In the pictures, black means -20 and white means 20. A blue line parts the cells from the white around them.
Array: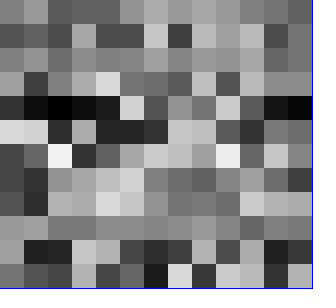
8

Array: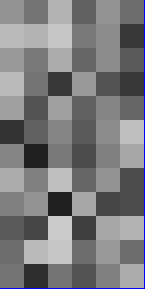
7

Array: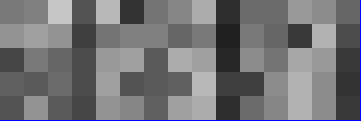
-11

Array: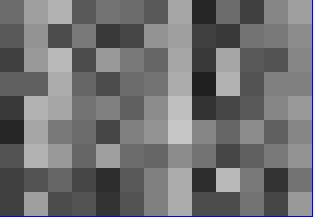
4

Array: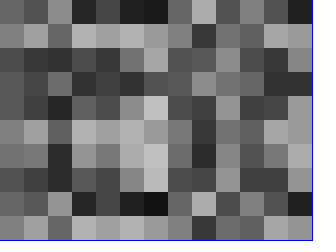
3

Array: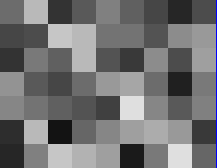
-4
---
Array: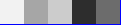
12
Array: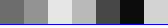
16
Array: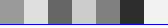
-4
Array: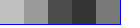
-8
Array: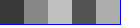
10
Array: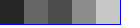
-8
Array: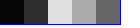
15
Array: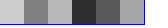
9
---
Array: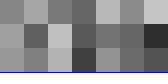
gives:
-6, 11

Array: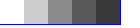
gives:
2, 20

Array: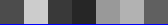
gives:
-14, 12

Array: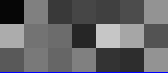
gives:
-14, 11

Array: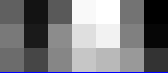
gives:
15, 20

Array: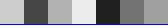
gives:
17, 17

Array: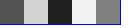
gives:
-15, 18

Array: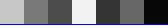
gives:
18, 18
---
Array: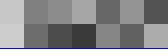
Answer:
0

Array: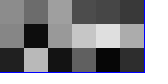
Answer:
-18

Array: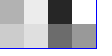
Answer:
17

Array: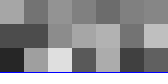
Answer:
-8

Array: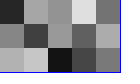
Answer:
-10

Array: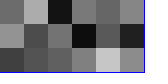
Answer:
-8
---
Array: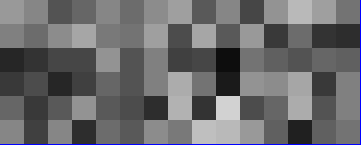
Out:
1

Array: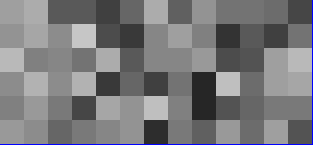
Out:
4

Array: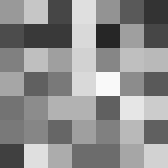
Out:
-10

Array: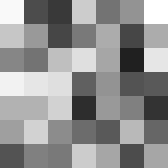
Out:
-7

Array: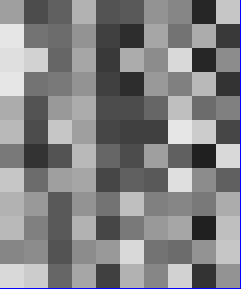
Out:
14

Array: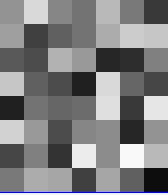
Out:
-1
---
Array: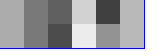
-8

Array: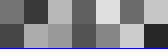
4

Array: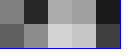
13

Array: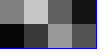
4

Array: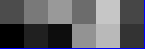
-18

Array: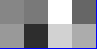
13
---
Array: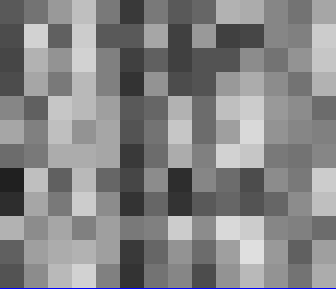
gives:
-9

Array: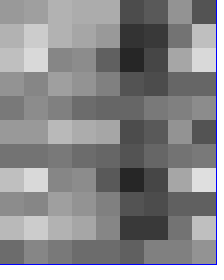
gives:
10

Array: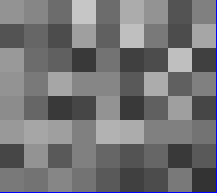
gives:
4

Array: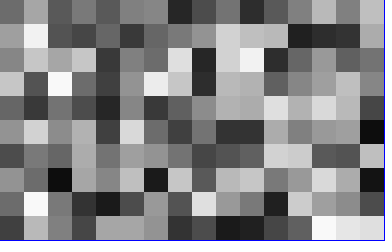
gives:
1

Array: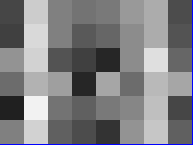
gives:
3

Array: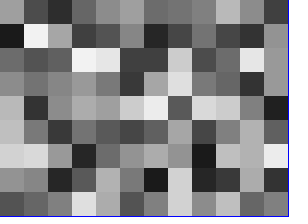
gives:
-3
